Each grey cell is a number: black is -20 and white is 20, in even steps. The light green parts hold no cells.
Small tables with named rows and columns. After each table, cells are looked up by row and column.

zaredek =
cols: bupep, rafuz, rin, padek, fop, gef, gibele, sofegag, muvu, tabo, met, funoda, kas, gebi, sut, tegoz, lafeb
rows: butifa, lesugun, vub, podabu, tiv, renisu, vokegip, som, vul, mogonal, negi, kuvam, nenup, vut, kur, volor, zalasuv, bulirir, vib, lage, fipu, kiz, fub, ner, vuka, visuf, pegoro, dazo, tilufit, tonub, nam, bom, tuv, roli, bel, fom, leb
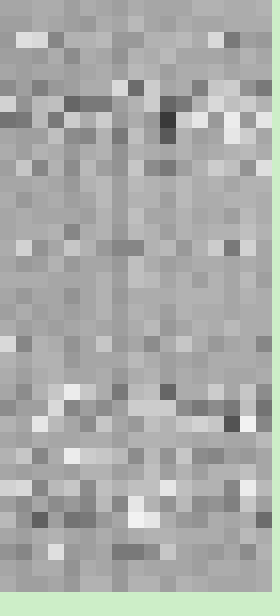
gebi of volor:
12
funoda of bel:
6
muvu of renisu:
-3
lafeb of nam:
9
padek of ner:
8
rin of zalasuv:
5
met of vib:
7
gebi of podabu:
6
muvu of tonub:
6

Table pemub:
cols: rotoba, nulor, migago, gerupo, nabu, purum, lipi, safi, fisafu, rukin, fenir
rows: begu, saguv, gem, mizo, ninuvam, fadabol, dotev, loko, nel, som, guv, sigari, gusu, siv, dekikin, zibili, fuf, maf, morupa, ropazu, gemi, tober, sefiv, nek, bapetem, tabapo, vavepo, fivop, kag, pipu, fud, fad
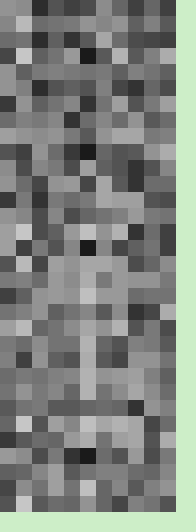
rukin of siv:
-1
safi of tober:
-7
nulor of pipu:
-4
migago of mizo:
-5
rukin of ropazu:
-9
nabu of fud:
-2
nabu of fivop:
4
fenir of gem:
-10
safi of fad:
-9
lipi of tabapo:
-3
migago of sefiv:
3
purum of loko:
-3
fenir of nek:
-5
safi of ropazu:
2
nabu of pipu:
-6

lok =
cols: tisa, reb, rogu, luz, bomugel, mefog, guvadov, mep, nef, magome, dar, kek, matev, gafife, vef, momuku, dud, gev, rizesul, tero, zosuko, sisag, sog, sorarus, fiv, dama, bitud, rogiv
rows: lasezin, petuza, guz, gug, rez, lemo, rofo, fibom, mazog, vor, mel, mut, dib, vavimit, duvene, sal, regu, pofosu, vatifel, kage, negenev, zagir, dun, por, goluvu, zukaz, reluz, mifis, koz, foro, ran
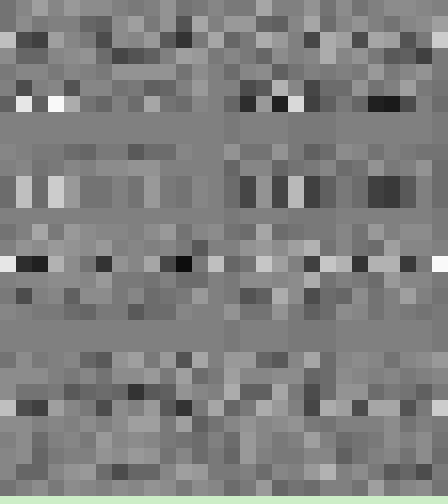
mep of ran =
2
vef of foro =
-1
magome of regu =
6
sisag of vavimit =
0
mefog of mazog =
0
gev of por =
2
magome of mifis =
1
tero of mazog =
-1
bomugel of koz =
0
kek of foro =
5
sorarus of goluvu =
-3
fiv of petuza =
-2
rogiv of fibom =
-1
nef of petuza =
5
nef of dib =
-2
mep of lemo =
-2
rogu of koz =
-4
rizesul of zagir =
-1
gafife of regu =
10
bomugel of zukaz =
1

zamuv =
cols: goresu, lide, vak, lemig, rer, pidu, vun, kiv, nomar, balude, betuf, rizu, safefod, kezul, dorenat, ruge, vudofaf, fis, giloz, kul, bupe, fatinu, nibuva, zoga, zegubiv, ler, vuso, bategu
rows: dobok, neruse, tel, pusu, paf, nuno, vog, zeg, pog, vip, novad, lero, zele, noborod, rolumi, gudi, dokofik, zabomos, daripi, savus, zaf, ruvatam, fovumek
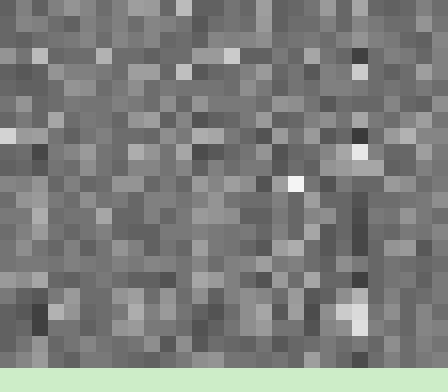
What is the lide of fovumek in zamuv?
1
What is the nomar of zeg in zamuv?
3
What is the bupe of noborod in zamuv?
2
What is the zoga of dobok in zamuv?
-4
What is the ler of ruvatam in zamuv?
-3
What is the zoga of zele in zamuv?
-3
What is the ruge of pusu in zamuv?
-5
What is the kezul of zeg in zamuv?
-5
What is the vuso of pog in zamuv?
1
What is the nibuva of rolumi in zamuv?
-9

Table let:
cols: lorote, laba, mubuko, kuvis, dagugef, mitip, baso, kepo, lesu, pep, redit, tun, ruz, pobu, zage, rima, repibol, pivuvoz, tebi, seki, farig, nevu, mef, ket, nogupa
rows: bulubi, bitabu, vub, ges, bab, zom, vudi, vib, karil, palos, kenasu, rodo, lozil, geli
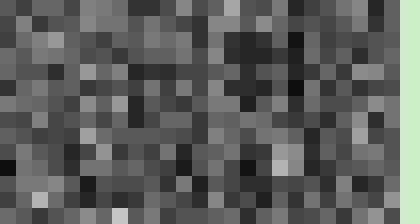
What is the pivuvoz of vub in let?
-5
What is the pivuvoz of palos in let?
4
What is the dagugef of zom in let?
-5
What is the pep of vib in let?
-9
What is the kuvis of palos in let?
-8
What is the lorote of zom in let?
-12
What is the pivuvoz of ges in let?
-11
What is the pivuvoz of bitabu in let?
-4
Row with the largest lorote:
vudi

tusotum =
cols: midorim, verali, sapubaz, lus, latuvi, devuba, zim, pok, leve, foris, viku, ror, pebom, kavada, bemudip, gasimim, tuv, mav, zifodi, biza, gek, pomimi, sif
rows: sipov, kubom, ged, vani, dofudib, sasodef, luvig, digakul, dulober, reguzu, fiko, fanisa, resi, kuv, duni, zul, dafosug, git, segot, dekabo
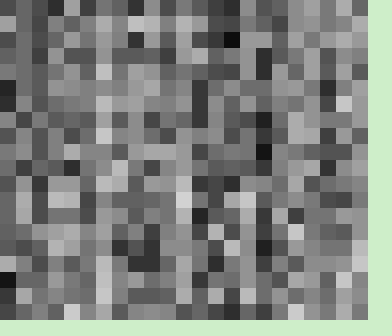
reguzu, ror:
4
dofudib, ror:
-2
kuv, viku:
-2
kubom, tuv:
-5
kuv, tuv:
-11
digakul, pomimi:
-1
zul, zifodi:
4
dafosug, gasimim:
3
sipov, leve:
-12
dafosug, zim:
9
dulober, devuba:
-3
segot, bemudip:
-9
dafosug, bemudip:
-1

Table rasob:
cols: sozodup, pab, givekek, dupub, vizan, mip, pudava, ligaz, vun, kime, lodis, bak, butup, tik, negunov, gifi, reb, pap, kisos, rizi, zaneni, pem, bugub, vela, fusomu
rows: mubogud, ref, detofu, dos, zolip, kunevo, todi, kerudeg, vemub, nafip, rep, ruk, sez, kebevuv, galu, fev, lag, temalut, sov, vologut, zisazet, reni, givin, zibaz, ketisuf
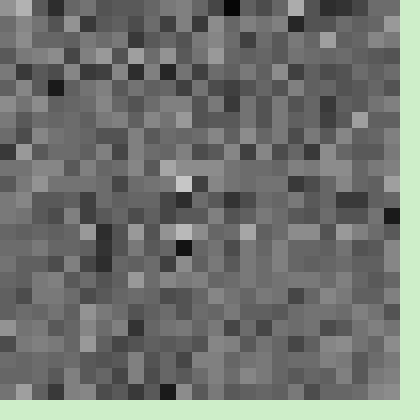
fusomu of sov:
0
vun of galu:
4
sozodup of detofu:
-2
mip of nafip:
-5
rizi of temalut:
-1
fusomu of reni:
2
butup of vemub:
-3
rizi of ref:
-7
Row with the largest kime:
kerudeg

